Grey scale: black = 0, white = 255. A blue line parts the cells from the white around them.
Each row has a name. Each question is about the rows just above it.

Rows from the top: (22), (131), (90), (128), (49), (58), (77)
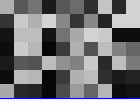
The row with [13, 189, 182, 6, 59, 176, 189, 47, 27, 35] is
(58)
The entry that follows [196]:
[41]

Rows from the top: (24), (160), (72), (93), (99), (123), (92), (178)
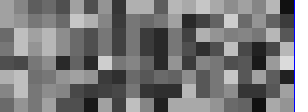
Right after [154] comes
[219]
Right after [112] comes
[119]
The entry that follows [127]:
[133]

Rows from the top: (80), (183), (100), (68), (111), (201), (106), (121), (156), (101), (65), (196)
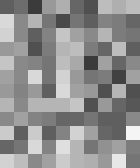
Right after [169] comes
[59]
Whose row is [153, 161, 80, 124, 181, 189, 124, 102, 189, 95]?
(68)
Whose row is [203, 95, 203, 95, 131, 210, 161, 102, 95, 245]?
(101)
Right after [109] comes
[59]
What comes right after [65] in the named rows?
[161]
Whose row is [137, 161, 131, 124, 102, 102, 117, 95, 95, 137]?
(156)
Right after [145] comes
[161]

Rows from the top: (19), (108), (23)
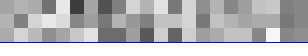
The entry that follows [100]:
[206]
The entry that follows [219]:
[135]
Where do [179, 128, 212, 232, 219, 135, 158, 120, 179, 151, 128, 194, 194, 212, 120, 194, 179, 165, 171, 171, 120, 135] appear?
(108)
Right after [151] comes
[128]
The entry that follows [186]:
[143]
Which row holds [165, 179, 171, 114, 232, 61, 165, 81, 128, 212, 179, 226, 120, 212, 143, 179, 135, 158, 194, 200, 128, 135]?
(19)

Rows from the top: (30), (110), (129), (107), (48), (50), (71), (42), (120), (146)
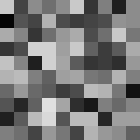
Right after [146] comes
[140]
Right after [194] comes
[133]

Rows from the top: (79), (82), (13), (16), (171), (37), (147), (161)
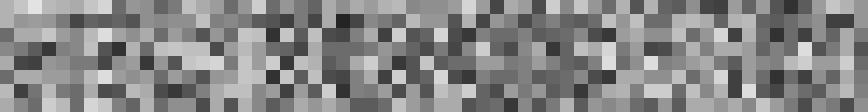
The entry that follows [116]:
[185]
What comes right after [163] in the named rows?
[143]

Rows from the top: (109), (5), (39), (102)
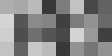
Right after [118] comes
[146]
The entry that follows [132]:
[64]
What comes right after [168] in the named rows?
[186]
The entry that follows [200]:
[186]
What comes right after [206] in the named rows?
[78]
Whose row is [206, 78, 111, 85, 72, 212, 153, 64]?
(39)
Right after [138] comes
[132]

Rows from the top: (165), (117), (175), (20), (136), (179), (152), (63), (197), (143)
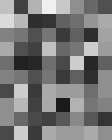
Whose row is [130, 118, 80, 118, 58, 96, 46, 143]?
(179)
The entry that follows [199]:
[143]
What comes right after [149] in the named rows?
[170]

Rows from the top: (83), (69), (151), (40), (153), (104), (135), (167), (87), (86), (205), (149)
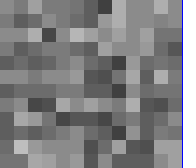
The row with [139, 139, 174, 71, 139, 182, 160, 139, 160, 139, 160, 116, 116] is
(151)
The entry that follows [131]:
[139]
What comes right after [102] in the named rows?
[123]
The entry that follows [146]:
[94]

